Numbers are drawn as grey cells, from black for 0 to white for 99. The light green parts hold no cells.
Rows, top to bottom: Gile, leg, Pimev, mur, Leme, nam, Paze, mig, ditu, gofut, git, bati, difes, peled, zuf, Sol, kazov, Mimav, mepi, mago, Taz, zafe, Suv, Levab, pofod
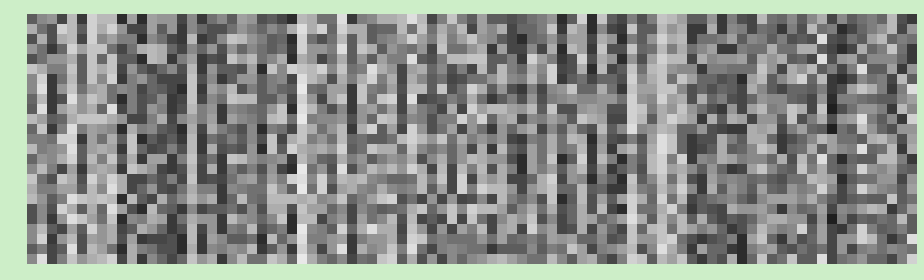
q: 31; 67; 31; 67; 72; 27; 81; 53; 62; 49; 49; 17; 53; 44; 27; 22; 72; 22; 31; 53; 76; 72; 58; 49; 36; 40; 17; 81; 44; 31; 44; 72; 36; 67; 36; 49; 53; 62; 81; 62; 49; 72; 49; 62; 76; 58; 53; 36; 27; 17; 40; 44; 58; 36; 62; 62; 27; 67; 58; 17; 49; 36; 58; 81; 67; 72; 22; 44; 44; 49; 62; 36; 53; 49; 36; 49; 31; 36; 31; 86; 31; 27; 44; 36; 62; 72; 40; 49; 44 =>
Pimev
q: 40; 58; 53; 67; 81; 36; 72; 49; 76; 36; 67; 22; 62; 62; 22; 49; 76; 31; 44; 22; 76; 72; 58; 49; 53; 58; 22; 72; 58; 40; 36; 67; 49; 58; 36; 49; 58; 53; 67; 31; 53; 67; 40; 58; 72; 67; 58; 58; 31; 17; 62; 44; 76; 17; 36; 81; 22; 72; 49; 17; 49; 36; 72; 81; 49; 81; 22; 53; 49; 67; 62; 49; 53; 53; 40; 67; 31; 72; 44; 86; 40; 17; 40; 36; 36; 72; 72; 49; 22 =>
zuf

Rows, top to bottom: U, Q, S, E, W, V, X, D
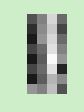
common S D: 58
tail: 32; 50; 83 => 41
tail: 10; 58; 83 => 41
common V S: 41
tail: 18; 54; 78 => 27
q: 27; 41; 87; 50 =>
E

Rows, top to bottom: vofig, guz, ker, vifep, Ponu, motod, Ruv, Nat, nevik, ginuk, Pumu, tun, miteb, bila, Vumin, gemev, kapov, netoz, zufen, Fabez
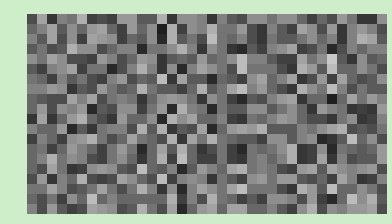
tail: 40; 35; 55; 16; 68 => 35; 45; 30; 73; 45; 40; 50; 30; 21; 45; 35; 35; 45; 55; 40; 50; 21; 50; 68; 63; 35
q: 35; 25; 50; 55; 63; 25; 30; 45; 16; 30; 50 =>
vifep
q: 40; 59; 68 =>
Pumu
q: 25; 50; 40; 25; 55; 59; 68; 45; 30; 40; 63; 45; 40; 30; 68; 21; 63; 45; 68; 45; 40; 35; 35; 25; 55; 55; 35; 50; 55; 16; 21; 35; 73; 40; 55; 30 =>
miteb
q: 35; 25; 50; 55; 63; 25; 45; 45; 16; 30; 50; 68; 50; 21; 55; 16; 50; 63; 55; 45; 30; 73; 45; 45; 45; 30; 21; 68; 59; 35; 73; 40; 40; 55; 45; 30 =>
motod

